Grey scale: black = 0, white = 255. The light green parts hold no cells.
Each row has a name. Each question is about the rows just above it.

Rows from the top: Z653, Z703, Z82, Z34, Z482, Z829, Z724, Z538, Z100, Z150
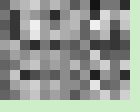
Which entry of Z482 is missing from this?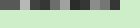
[77]
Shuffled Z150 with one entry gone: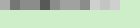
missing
[99]
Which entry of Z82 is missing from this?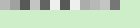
[54]
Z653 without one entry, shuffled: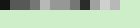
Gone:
[140]
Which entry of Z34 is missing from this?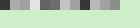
[128]
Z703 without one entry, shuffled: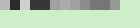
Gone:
[217]
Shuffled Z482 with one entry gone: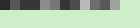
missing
[65]

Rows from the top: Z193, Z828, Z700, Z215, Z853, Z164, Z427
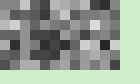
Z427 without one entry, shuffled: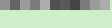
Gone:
[164]
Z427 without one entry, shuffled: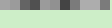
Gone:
[89]
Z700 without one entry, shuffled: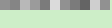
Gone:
[112]
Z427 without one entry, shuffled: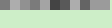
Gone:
[80]

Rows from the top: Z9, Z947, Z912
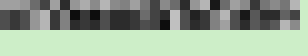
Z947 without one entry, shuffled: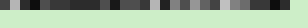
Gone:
[88]
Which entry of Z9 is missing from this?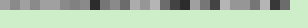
[24]
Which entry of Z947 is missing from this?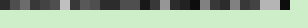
[98]
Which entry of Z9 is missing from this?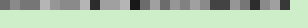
[172]
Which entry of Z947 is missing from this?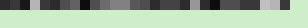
[34]

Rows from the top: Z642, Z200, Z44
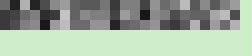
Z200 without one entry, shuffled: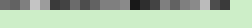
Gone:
[167]
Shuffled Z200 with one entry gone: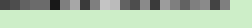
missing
[46]
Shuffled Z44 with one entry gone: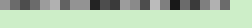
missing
[89]
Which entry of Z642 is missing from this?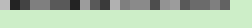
[118]
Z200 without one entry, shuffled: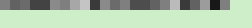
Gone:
[46]

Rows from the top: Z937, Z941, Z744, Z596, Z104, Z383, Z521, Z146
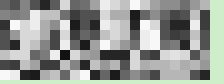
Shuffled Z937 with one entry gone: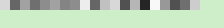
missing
[91]
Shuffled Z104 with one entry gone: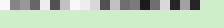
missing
[70]
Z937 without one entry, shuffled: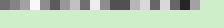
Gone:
[205]
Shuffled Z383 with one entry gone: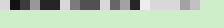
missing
[226]
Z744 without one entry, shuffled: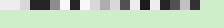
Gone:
[60]
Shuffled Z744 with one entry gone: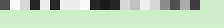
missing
[49]

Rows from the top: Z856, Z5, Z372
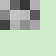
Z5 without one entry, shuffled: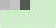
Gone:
[134]
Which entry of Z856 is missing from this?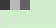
[177]
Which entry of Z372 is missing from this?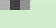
[166]
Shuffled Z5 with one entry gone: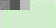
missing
[196]

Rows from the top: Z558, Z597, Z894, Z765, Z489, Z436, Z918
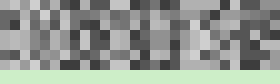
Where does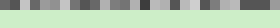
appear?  Z436
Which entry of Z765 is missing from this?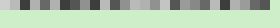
[116]
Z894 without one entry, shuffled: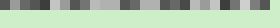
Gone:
[95]
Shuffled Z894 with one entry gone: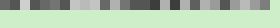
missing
[73]
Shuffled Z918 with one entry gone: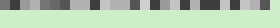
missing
[165]

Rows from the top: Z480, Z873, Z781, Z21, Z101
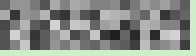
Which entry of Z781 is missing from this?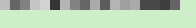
[121]
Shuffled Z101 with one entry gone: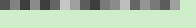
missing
[112]

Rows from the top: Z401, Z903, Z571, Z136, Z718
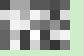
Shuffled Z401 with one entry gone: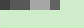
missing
[76]
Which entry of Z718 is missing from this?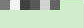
[52]
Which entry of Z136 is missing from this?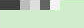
[252]
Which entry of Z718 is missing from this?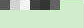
[122]

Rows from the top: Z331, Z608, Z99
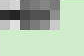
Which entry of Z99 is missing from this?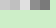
[100]
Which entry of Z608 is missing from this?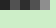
[69]
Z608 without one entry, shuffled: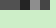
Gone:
[46]
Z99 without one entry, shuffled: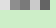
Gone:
[192]
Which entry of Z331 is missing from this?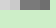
[133]

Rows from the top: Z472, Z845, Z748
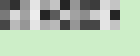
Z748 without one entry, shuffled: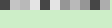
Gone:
[60]
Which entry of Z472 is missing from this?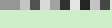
[60]
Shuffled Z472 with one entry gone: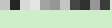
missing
[82]
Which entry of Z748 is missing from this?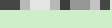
[173]
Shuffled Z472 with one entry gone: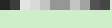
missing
[48]

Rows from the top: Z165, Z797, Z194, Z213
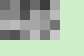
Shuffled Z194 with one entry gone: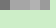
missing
[187]
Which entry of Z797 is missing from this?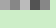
[145]
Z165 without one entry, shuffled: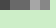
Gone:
[60]
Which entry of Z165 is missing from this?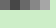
[60]
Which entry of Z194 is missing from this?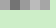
[178]
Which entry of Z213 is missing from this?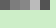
[199]
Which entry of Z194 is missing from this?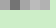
[155]

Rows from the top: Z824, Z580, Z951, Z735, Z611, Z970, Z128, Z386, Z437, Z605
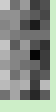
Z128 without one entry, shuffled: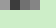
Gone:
[103]
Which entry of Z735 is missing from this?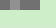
[124]
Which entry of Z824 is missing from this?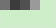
[205]

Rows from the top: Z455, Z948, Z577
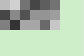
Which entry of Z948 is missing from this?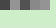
[157]
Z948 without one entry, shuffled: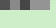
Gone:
[157]
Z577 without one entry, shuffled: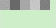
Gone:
[51]
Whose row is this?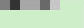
Z577
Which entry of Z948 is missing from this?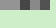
[157]
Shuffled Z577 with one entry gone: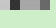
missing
[127]
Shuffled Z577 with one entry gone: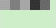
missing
[198]

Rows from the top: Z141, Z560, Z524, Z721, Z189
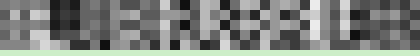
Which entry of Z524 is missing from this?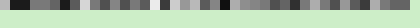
[70]
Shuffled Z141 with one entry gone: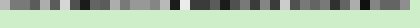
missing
[110]
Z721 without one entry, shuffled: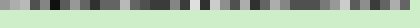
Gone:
[163]
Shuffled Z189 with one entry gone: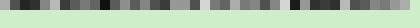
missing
[195]

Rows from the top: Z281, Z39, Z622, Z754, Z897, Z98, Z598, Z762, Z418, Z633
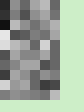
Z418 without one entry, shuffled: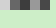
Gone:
[165]
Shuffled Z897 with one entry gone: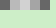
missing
[220]
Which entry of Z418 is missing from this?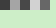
[153]
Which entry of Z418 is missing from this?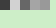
[72]
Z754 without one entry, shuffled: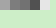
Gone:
[92]
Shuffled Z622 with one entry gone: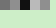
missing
[177]

